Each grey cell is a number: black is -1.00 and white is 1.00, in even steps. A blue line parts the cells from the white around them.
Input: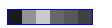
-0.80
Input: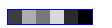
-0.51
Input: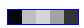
-0.94
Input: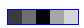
-0.54
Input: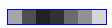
0.30
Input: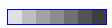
0.76
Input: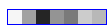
0.93
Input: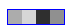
0.35
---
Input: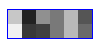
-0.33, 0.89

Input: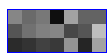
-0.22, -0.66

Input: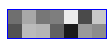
0.57, -0.36

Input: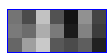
-0.47, -0.20

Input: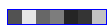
0.52, -0.36

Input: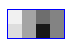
0.03, 0.73
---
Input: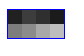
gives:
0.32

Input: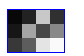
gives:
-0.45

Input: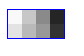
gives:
0.19

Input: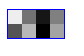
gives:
-0.99

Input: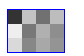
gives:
0.38

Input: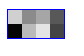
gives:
0.79

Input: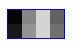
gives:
0.66

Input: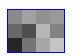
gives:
0.43

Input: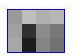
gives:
0.10

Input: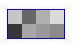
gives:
0.20
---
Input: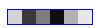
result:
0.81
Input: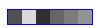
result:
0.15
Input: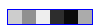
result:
0.34
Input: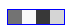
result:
0.67
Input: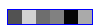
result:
0.33
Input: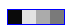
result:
-0.04
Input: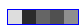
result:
0.12
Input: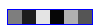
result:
-0.33
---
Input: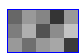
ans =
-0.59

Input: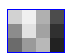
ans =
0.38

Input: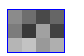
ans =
-0.43

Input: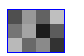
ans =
-0.23

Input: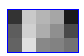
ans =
0.30

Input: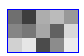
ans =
0.47

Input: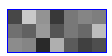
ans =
0.04

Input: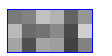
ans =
-0.22

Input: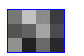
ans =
0.09
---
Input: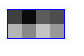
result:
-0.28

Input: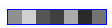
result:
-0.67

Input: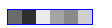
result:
0.08

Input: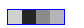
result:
0.09

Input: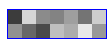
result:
-0.09

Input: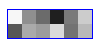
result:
-0.04

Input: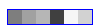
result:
0.93
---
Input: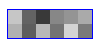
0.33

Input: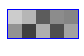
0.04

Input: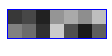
0.49

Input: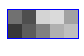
0.27

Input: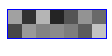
-0.18

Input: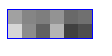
-0.12
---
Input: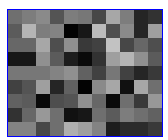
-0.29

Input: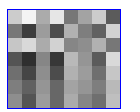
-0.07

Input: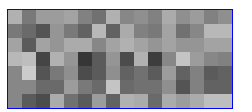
-0.05

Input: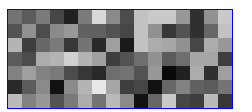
-0.35

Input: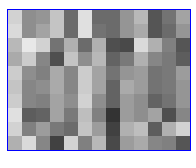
0.71

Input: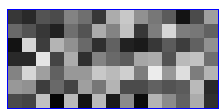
-0.18

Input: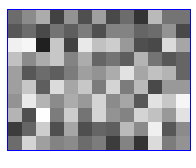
-0.32
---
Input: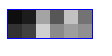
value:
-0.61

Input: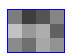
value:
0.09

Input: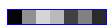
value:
-0.95

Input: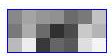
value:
0.46

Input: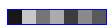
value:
-0.82

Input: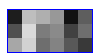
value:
0.31

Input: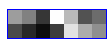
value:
-0.42

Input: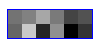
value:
-0.20
